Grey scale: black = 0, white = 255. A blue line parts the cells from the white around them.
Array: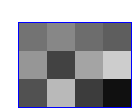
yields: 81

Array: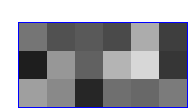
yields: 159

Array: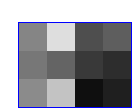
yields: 139

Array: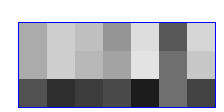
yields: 81

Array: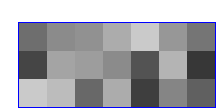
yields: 202

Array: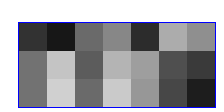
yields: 114

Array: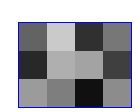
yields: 155

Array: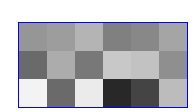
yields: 243
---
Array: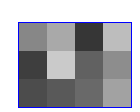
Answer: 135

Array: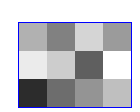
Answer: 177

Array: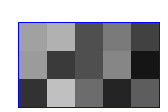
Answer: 161

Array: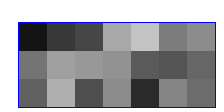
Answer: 20

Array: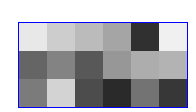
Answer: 232

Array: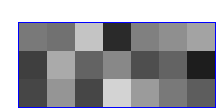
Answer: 121
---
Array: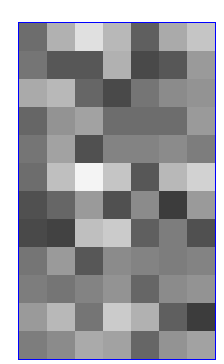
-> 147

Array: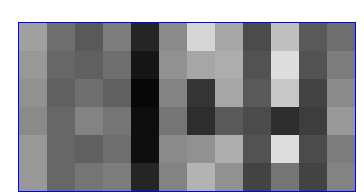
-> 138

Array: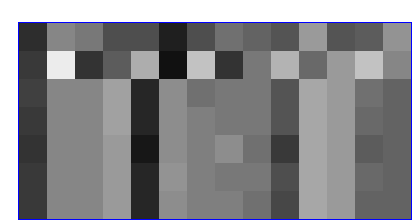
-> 99

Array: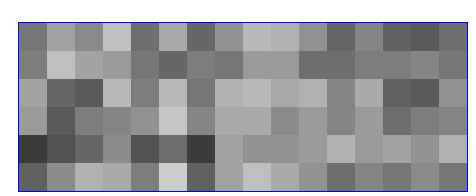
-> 146

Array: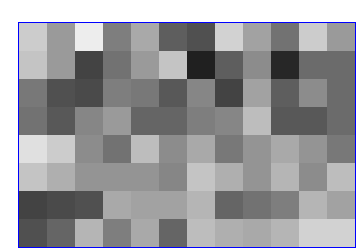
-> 107

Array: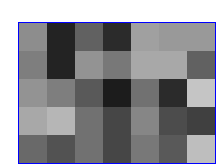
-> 197

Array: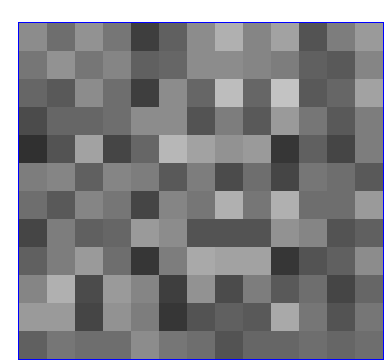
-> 162

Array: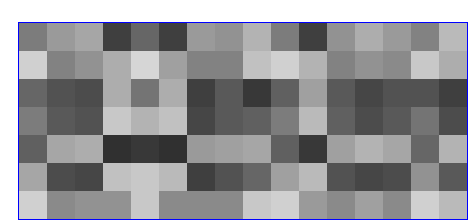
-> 63

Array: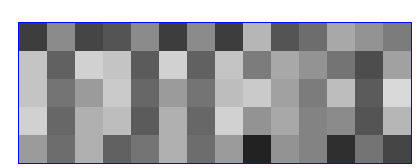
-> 217
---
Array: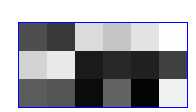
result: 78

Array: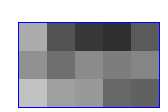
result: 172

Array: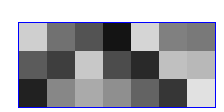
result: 207

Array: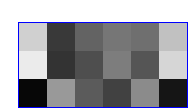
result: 208

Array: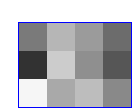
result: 122

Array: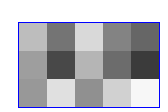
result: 189

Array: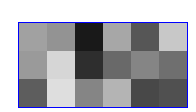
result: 161

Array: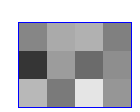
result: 134
